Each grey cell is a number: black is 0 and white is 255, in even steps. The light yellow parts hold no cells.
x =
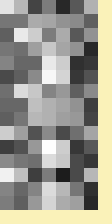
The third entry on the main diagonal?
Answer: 205
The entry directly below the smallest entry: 183
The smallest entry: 28
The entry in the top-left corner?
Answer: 227
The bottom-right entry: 40
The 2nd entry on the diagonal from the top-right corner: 138
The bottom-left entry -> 124
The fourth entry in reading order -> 124
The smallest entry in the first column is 62
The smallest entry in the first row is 40
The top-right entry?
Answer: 177
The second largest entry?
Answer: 247
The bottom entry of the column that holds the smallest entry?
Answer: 171
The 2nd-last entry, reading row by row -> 159
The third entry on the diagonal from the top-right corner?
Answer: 171
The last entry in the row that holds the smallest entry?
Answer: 183
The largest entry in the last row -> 212
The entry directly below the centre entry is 177
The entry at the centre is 177
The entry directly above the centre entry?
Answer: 132

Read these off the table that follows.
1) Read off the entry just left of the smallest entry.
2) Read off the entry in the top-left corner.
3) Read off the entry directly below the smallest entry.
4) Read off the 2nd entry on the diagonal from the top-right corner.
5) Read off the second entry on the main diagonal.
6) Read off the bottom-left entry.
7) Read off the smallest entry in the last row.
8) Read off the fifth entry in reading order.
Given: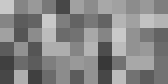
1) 146
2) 201
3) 71
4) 194
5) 92
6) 71
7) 64
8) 71

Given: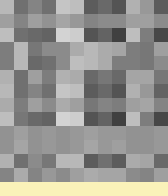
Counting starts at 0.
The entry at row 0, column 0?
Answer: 184
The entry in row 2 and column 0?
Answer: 190
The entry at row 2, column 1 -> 112
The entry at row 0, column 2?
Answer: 132
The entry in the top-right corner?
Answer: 92
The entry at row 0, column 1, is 112
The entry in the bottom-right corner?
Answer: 159
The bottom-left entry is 132
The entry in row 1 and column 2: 159
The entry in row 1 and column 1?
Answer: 132
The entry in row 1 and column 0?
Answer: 159

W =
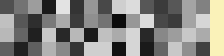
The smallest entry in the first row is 26
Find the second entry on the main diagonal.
87
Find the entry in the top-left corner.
80
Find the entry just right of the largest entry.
52
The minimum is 11
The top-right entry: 129
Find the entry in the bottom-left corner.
95
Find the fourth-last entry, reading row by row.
101
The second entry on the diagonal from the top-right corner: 164
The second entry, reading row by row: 115
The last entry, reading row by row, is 65
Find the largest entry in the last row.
214
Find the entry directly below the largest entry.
171
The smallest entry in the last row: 18
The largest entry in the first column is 192
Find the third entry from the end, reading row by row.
200

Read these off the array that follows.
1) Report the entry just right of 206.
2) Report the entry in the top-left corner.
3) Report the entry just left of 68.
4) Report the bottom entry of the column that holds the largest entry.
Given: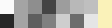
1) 108
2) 250
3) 142
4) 39
